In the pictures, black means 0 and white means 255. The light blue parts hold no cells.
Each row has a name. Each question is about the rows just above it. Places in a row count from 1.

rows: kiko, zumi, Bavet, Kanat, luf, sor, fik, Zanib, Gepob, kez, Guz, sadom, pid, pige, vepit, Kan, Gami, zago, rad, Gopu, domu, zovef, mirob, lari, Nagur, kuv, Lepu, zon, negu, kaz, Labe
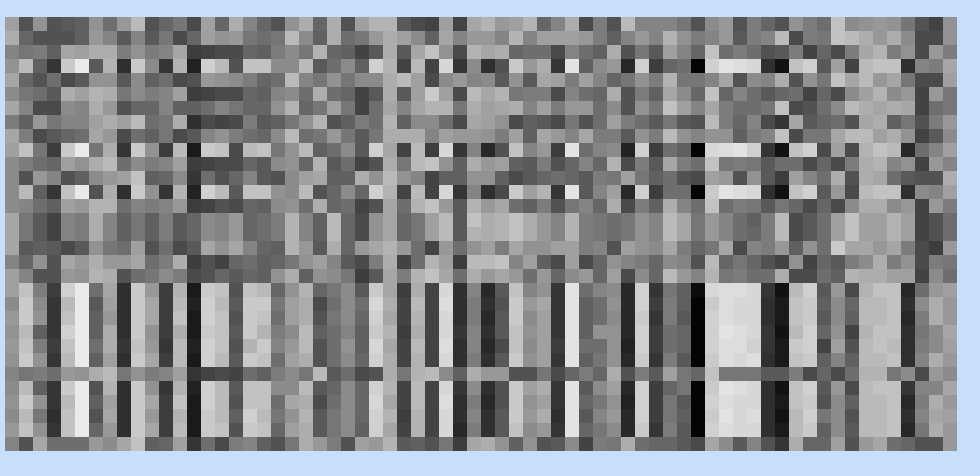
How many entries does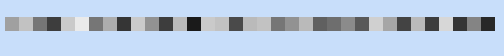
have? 35
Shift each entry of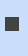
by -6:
[61]
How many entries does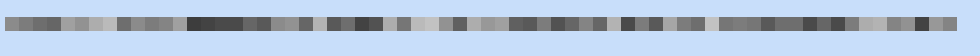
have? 68
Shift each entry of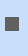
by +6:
[102]
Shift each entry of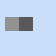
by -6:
[140  83]
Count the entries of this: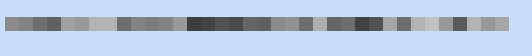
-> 36
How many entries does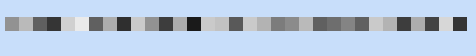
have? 33

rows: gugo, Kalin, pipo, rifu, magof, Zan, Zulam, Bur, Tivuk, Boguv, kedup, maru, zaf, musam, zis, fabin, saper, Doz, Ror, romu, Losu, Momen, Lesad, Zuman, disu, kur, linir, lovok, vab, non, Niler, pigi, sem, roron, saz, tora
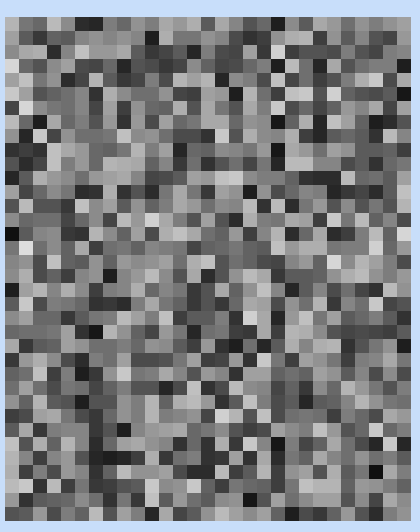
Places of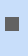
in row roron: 15 19 25 29
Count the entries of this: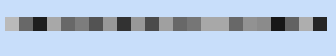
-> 23
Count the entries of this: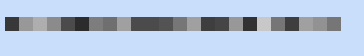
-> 24
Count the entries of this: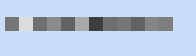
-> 12
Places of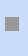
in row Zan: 16
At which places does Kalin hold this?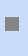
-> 6 8 10 16 26

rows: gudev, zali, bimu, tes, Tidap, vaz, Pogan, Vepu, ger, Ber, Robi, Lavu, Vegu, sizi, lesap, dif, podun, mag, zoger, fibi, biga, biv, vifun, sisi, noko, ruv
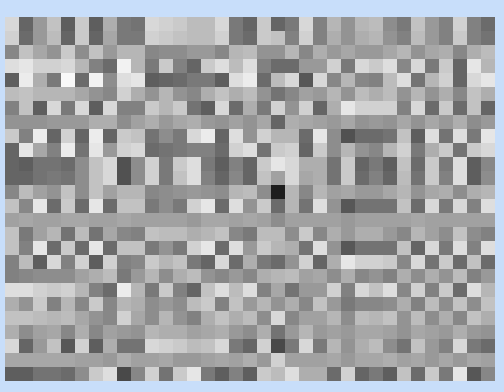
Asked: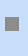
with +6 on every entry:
[147]
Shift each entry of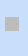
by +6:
[194]

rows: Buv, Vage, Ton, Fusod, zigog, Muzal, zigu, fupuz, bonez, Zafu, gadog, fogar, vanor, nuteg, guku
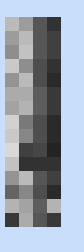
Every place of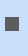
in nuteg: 3
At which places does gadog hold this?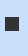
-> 2 3 4
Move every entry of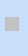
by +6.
[200]
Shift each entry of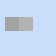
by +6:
[169 185]
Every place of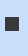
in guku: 1 4
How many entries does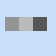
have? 3
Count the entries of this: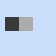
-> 2

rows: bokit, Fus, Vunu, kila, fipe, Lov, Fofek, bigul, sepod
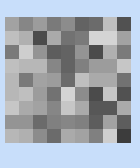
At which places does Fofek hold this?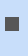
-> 7 8
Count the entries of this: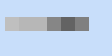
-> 6
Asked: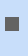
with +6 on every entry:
[105]
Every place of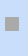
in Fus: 4
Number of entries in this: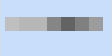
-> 7
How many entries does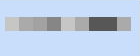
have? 9
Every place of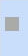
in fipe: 7 8

